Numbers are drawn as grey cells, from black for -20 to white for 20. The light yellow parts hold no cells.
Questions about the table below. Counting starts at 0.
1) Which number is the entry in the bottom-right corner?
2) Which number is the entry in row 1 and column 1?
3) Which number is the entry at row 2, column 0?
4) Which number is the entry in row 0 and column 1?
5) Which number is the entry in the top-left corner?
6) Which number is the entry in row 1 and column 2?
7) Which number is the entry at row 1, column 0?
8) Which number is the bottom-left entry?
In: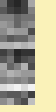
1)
10
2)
-10
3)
0
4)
-12
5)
-2
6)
-12
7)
-6
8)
2

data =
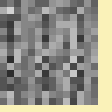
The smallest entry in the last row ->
-9
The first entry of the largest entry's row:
7
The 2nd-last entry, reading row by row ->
1
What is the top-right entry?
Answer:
-5
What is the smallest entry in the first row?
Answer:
-7
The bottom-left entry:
-3
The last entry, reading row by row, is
-1
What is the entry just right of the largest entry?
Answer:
-3
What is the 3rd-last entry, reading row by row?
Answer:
7
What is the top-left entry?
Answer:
-5
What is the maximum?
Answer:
13
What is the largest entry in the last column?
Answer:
7
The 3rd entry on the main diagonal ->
-7
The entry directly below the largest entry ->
-7
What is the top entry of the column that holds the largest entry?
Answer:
-1
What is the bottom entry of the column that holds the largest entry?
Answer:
7
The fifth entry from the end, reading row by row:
9

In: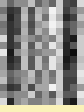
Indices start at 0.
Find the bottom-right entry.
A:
12
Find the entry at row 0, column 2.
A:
2
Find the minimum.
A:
-18
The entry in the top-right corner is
14
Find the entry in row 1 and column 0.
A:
-2
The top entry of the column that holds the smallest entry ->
-10
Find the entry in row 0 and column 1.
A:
-4
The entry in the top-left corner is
6
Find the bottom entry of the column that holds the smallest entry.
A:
-16
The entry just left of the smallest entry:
-14
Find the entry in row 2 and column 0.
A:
4
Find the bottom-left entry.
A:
14
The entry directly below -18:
-12
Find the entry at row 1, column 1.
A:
-12
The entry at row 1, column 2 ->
-10
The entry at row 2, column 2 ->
-8

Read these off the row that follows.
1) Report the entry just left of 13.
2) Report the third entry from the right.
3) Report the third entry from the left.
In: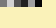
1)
-1
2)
-15
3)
-7

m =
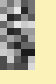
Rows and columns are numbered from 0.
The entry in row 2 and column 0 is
14
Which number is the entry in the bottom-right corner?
14
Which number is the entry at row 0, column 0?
8
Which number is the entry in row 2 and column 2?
-10
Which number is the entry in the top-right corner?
-2
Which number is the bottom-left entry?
-8
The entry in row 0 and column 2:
8
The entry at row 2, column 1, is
-14

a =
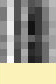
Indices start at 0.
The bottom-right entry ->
7
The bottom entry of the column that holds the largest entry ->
19
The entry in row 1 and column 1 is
15
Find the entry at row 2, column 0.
-1
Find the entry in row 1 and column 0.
-1
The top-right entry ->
9
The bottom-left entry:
1
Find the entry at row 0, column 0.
5
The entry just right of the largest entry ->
-9
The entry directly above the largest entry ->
15
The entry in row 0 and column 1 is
13

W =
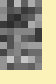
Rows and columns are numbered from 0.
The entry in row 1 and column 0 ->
1
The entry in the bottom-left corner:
3
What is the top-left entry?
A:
5
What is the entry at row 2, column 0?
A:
3
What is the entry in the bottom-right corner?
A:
1
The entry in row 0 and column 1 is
-9
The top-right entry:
-1
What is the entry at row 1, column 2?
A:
-5
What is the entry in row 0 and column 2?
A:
9
